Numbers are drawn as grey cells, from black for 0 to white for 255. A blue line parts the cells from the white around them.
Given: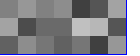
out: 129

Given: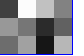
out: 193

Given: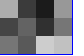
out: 27

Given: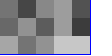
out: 136

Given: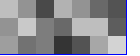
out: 73

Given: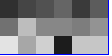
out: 81

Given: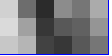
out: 43

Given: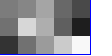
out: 165
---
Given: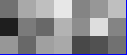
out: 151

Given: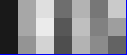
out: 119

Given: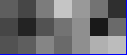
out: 115

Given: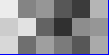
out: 59

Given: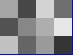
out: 211

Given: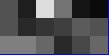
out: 20
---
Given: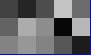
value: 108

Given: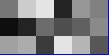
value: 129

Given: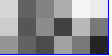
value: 234

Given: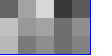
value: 91

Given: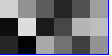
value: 158

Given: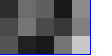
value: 139

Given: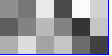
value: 209

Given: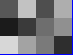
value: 174

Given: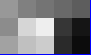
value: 93

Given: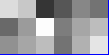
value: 115
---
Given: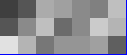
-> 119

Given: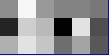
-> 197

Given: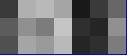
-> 154

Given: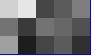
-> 69

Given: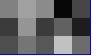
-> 87

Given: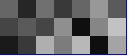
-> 175

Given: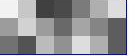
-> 187
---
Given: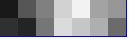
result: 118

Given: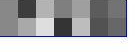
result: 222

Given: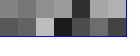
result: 189

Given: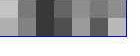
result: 56

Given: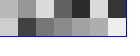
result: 118

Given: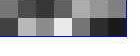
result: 140

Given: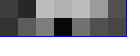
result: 125

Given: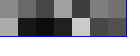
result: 12
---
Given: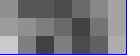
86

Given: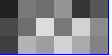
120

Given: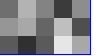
179

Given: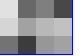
104

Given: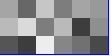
103

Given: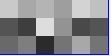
168
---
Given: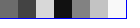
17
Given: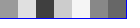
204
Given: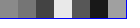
233
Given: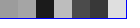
189
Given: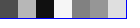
246
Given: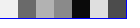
138
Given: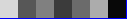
59
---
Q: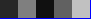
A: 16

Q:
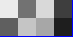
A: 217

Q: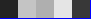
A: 175

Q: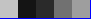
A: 42

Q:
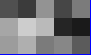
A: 147

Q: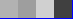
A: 208

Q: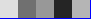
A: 152

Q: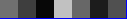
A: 7
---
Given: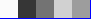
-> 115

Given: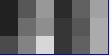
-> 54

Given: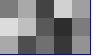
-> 112

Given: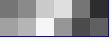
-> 150

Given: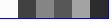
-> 87

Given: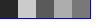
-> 90
